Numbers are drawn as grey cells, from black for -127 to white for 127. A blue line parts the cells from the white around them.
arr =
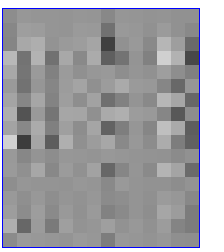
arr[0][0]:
13
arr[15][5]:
19
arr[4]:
[40, -10, 26, 1, 27, 16, 23, 25, 14, 21, 17, 30, 14, 0]
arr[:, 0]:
[13, 7, 5, 56, 40, 26, 36, 46, 35, 81, 25, 26, 14, 25, 29, 47, 11]
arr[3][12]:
50
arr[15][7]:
31
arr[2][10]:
9
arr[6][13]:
-24
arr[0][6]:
21
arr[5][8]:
42
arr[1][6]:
25
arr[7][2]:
25
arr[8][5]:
13
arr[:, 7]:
[8, -14, -63, -32, 25, 28, -16, 42, -29, 39, 24, -24, 9, 11, 2, 31, -2]
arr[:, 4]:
[20, 20, 26, 40, 27, 28, 30, 38, 31, 47, 23, 27, 19, 21, 25, 31, 20]
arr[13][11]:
27
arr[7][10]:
25
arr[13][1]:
15
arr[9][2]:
37
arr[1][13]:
9
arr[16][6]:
23
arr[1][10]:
17
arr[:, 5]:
[22, 26, 29, 9, 16, 36, 14, 37, 13, 16, 22, 17, 23, 18, 17, 19, 26]
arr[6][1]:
6
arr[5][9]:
26
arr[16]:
[11, 26, 24, 22, 20, 26, 23, -2, 24, 22, 19, 23, 15, 14]
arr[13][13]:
8
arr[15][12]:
4
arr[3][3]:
-14
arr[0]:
[13, 23, 21, 21, 20, 22, 21, 8, 22, 21, 19, 20, 17, 17]
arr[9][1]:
-67
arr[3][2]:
51
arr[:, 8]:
[22, 25, 17, -12, 14, 42, 1, 47, -1, 9, 22, 6, 25, 14, 10, 18, 24]

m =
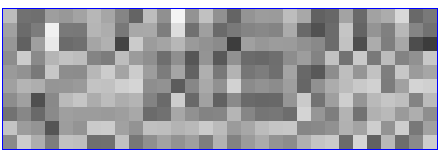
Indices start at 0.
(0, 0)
60
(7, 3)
10
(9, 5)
62
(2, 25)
-49
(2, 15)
11
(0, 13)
19
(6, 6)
44
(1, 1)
-20
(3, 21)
29
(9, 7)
-15
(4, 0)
26
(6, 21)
74
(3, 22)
3
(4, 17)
-9
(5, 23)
44
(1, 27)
0
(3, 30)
72
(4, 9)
76
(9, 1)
76
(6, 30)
59
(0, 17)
20
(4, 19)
-16
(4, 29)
27
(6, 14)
33
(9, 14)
-1
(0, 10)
61
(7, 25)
-13
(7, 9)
40
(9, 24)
-20
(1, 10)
41
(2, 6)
37
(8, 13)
57
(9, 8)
65
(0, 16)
-27
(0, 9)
-27
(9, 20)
12
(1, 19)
4
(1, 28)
56

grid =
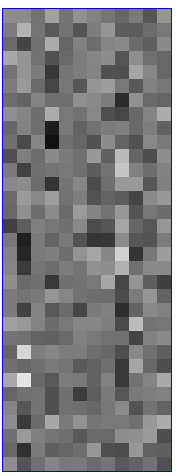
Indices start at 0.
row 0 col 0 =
12
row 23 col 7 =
-13
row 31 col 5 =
-17
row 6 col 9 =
17
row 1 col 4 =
-13
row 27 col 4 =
-16
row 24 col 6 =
-17
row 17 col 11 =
28
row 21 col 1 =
-61
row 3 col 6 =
6
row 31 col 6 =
23
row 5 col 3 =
-58
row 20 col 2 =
-5
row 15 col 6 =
-51
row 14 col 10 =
-8
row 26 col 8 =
-70
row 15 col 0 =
-62
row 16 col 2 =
-5
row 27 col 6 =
-33
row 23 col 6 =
-6
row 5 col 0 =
-2
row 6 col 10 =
-21
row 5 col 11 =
-8
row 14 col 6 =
4
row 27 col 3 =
-48
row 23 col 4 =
-21
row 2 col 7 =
5
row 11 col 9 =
0
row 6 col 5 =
15
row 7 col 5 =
-13
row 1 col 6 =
-2
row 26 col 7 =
2
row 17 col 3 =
-1
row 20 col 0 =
-4
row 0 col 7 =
-9
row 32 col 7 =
-10
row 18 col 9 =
-15
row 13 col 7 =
-27
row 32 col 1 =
-43
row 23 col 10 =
1

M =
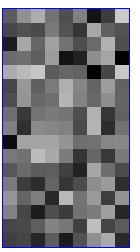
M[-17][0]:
-35
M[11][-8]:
-20
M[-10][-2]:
-73
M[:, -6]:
[-12, -5, 33, 28, -36, -4, -16, -5, 5, 35, 41, -33, -27, -86, -49, 3, -35]
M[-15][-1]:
-48
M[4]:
[44, 57, 71, -36, -24, -29, -123, -57, 71]
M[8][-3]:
52
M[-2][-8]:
-53
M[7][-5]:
-10
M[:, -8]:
[17, -46, 39, -16, 57, 23, 20, -71, -80, 35, -13, -20, -66, -26, -57, -53, -58]
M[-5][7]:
27
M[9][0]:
-115
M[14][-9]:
2
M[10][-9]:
-6
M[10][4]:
-3
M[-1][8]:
-85
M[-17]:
[-35, 17, 45, -12, -49, 1, -107, -66, 74]
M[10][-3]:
-24
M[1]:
[-55, -46, -53, -5, -43, -74, 40, -31, -45]
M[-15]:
[-99, 39, -26, 33, -13, -49, -21, 49, -48]
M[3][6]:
15
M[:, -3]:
[-107, 40, -21, 15, -123, -27, -23, 49, 52, -14, -24, 38, 13, 25, -3, 62, 15]
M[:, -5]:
[-49, -43, -13, -108, -24, 47, 52, -10, 1, 20, -3, -62, -73, 58, -67, -8, -100]
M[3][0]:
-20
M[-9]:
[0, -80, 10, 5, 1, -53, 52, -82, -13]

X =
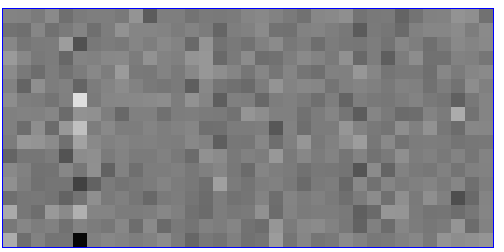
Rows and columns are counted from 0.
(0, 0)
3
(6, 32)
-31
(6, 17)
-1
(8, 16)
-3
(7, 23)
5
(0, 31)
2
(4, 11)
3
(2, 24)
-8
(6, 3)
-11
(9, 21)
22
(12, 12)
-3
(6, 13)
18
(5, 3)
-2
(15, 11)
-21
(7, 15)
-5
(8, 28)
14
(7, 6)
16
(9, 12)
-2
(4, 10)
-7
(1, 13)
3
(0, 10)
-36
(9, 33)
-8
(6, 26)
-6
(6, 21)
-5
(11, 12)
0
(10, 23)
3
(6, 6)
-5
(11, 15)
6
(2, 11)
9
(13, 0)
-16
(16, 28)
1
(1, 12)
-3
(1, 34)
10
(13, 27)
-15
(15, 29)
-3
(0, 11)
-1
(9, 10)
1
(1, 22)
4
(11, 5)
-8

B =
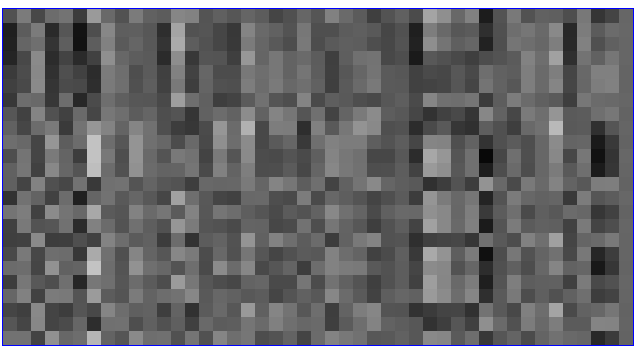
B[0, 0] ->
-46
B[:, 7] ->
[-22, 7, 1, 15, -4, -5, -17, -8, 3, -18, -7, -19, -15, -13, -37, -20, 3, -15, -18, -16, -35, 5, -15, -28]
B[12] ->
[-31, -59, 2, -47, -56, -13, -70, -15, -13, -43, -27, -40, -44, -65, -23, -25, -24, -5, -26, 4, -9, -34, -16, -60, -30, -11, 9, -26, -33, -38, -79, -66, -44, -66, 19, -23, -53, -6, -22, 3, -28, -39, -2, -1, -28]
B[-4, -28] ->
-39
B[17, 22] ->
-39
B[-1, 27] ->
-38
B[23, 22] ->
-20
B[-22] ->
[-94, -26, -16, -75, -33, -109, -34, 1, -37, -26, -39, -75, 42, -34, -45, -57, -70, -4, -25, -38, -50, -6, -50, -37, -32, -34, -49, -56, -44, -93, 14, -11, -32, -25, -93, -48, -10, -17, -24, -1, -86, 1, -47, -31, -25]
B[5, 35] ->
-29
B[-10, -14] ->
8
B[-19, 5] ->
-54
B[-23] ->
[-96, -35, -4, -85, -41, -108, -49, 7, -33, -32, -40, -81, 36, -45, -42, -57, -71, 4, -22, -30, -44, -8, -48, -48, -35, -32, -38, -57, -46, -96, -2, -22, -40, -36, -80, -47, -17, -9, -22, 9, -87, -3, -36, -20, -24]
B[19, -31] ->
-41
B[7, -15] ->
-77
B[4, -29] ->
-51
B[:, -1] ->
[-25, -24, -25, -25, -27, -27, -25, -28, -26, -28, -24, -26, -28, -24, -28, -25, -26, -26, -27, -25, -26, -28, -27, -28]
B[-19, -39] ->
-81
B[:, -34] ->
[-35, -81, -75, -84, -63, -62, -54, -49, -48, -24, -43, -28, -40, -57, -9, -46, -67, -41, -24, -50, -18, -65, -46, -15]
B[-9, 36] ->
-4
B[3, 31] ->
-46
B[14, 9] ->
2
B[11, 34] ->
-98
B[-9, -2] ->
-49
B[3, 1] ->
-55
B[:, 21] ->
[-25, -8, -6, -21, -10, -16, 4, -42, -81, -70, -53, -56, -34, -3, -44, -13, -35, -36, -66, -9, -30, -40, -24, -59]
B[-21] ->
[-90, -55, 10, -83, -60, -85, -62, 15, -24, -34, -37, -84, 13, -71, -42, -43, -64, 23, -26, -8, -28, -21, -35, -64, -33, -15, -12, -55, -49, -101, -39, -46, -54, -64, -50, -44, -36, 2, -17, 33, -80, -12, -30, -9, -25]
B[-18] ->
[-72, -18, -22, -72, -18, -88, -52, -17, -32, -40, -41, -54, 30, -17, -31, -65, -60, -36, -14, -42, -49, 4, -53, -33, -38, -49, -54, -40, -33, -53, 5, -15, -17, -10, -68, -34, -3, -20, -31, -37, -65, -8, -20, -22, -25]
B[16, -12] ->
-73
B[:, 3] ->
[-19, -85, -75, -83, -78, -74, -72, -46, -5, 22, -5, 8, -47, -62, 11, -41, -66, -17, 18, -49, -4, -59, -59, 17]
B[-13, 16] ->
-28
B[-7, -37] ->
-47
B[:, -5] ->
[-49, -87, -86, -80, -58, -57, -65, -37, -38, -27, -56, -38, -28, -70, -20, -62, -58, -55, -29, -63, -30, -53, -36, -22]
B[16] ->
[-64, -62, 10, -66, -65, -48, -62, 3, -18, -36, -30, -67, -19, -77, -35, -28, -45, 20, -30, 2, -17, -35, -20, -67, -29, -6, 4, -45, -43, -80, -63, -59, -56, -73, -15, -38, -50, 1, -16, 32, -58, -26, -21, -6, -26]
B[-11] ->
[-77, -13, -28, -62, -19, -95, -26, -13, -38, -25, -39, -57, 33, -17, -39, -58, -62, -23, -22, -49, -53, -3, -53, -24, -33, -43, -59, -48, -36, -67, 21, -4, -23, -9, -91, -44, -4, -24, -29, -26, -70, -3, -42, -35, -24]
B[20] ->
[-25, 1, -61, -4, -6, -43, 27, -35, -43, -4, -28, -18, -13, 7, -38, -24, -30, -39, -35, -58, -43, -30, -39, 7, -20, -37, -61, -33, -25, -30, 26, 11, -18, 6, -80, -37, -6, -50, -32, -46, -30, -16, -66, -60, -26]
